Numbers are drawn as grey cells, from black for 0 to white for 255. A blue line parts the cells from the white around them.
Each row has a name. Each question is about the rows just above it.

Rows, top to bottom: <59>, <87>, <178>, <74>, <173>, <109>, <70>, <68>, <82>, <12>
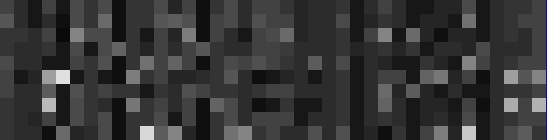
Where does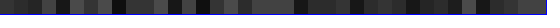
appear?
<82>
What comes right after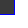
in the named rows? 44
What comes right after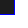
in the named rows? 74

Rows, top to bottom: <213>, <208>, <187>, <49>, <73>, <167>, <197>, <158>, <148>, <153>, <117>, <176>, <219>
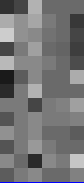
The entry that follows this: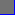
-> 106
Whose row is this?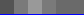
<117>
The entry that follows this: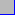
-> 137
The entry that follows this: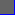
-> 62
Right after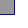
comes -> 122

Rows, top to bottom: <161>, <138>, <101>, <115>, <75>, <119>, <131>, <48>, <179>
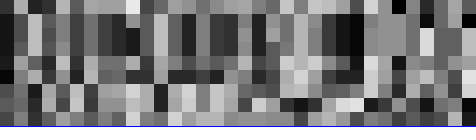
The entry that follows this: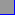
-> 77
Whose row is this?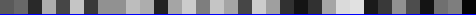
<48>
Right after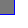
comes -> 181
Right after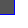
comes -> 138
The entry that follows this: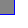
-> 41

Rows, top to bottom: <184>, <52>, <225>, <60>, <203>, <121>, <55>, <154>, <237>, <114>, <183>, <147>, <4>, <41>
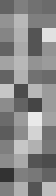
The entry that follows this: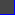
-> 155
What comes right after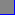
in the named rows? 177

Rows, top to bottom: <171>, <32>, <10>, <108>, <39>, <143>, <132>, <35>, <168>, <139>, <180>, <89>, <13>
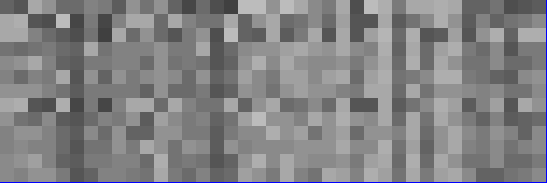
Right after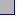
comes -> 107
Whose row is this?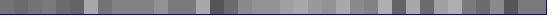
<108>
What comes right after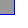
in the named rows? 146

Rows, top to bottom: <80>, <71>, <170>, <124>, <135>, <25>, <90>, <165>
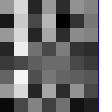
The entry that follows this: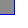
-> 131
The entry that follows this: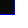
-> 72
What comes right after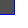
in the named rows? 119
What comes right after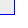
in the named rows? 113

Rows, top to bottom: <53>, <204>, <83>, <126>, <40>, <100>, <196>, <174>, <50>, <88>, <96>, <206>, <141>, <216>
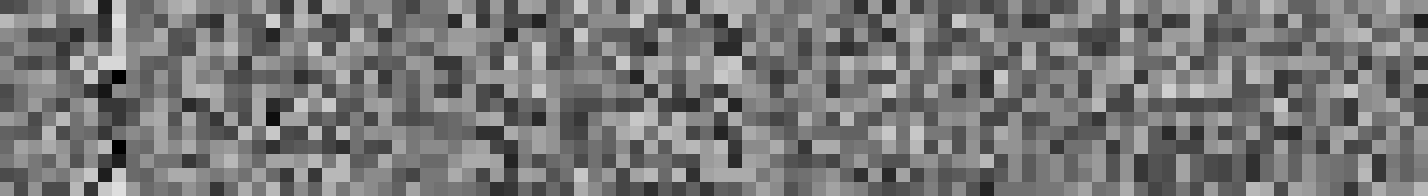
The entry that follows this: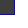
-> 163
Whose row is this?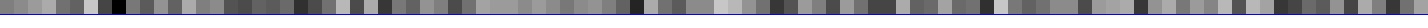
<100>
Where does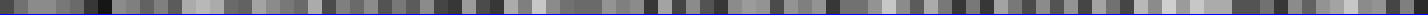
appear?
<196>
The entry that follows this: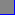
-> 184
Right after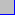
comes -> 106
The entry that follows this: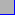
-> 98

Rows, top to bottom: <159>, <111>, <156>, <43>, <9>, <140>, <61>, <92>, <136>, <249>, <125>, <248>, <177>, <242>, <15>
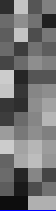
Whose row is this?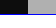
<15>
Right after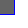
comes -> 169
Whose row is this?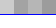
<125>

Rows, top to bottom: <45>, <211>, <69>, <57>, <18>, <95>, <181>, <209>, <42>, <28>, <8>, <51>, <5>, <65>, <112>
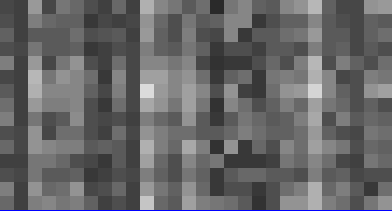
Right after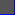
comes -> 90
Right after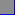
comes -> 78

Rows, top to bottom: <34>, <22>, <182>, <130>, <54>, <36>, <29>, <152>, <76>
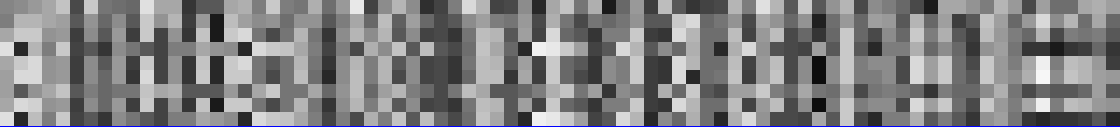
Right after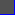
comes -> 73
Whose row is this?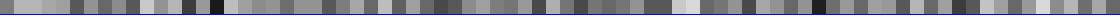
<22>
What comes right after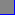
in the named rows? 140
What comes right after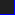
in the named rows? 110
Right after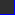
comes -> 67
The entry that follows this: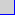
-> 147
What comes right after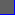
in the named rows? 159

